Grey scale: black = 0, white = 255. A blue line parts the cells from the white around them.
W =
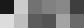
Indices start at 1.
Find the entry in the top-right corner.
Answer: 62
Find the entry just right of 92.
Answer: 84
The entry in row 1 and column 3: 114
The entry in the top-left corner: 25

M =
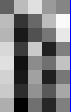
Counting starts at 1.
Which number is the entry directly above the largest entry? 133
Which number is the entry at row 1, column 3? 224
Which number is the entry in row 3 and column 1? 181
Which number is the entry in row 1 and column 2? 188
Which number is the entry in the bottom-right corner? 127
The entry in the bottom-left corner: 174
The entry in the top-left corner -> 97
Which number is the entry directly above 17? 60
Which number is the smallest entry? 1
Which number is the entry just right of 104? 188
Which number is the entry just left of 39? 112
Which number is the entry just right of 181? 25
